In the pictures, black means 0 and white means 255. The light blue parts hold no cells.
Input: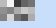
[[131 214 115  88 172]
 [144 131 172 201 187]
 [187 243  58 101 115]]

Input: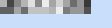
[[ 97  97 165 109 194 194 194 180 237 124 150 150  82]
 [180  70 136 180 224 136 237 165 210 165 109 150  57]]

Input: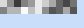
[[130 181 181 250 193 234 142  85 100 168  85]
 [218 142  58 130 155 234 206 168 100  71 115]]

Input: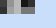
[[ 49 161 185 119 119]
 [ 63 148 185  22  49]]

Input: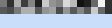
[[ 88  75 120 174 174  88 147 161  75 147  88 132  88 202 104  48]
 [120  48 174  61 132  32 202 147 132 217 186  18  32 104 243  48]]

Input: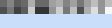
[[ 79 119  65  92 205  52  52 148 205 119 190  79 174 221 148 248]
 [105 132  92 105 174 105 105 160 174 132 160 119 160 190 148 190]]

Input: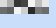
[[108  95 243 206  41 120 108]
 [219 175  54  68 243 191 231]]

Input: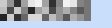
[[ 37 203  49 102 216 216 102 189 147  89 174 147 118]
 [189  73 203 131  37 162 189  73 147 174 131  89 118]
 [203 147  49 162 230 242 162  49 131 242 230 131 118]]
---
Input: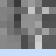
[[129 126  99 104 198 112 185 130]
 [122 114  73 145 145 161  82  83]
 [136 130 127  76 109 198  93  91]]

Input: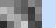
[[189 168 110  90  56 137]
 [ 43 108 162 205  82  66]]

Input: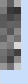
[[120  57  50]
 [ 91  99  98]
 [ 99 136 114]
 [114  91  64]
 [151 114 199]]

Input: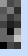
[[ 86 121  46]
 [ 66  31  47]
 [101 104 197]]

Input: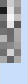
[[ 27 226 144]
 [ 99 229  87]
 [183 109 169]
 [111 211 126]]

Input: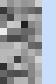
[[ 56 109 139 119 106  92]
 [133 203 196  32 135 153]
 [113  73  73  93 137 178]
 [183 185 183 152 178 155]
 [ 46 150 195 167 136 182]
 [ 66 123 180 181 128 184]]

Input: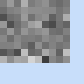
[[111 128 134 149 141 141 138 136 117 129]
 [152  80 111 131 159 172  89  75 113 100]
 [136 110 135 123 125 119 139 128 135 114]
 [ 85 103  76 190 103 112 168 144  98 191]]

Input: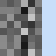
[[128 129 121  24 158  93]
 [143  82 145  71  52  98]
 [138 103 139  39 102  91]
 [110 148  93  54 194 108]]
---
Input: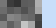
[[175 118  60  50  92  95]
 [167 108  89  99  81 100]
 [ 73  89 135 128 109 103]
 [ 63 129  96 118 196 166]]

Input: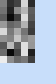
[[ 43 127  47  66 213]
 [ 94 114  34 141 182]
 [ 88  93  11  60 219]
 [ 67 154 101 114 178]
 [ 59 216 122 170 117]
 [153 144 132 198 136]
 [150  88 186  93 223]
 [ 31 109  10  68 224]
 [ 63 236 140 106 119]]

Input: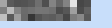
[[ 78 165  90  81  83  89 111  79 132 102 131 228  71]
 [ 97 126 185 130 107 112 118 117 112  76  87 160  76]
 [ 89 192  90 157 105  54  84  95  92 104  71 124 137]]

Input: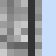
[[144 149 118 152 183  51]
 [149 159 125 145 147  51]
 [135 186 137 154 160  51]
 [175 156 144 189 200  51]
 [150 179 126 196 142  51]
 [179 113 148 170 212  51]
 [135 168 110 100 100  51]
 [179 202 159 147 146  51]]

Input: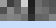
[[ 83 157  63  90 208  30 110  91]
 [ 90  81 137  99 134  36 118 110]
 [130 122 131 127 112  49  99 103]]

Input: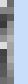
[[107 219]
 [130 132]
 [ 91  70]
 [144  58]
 [153 115]
 [178 148]
 [164 220]
 [160  66]
 [172  72]
 [152  86]
 [137  90]
 [121 109]]
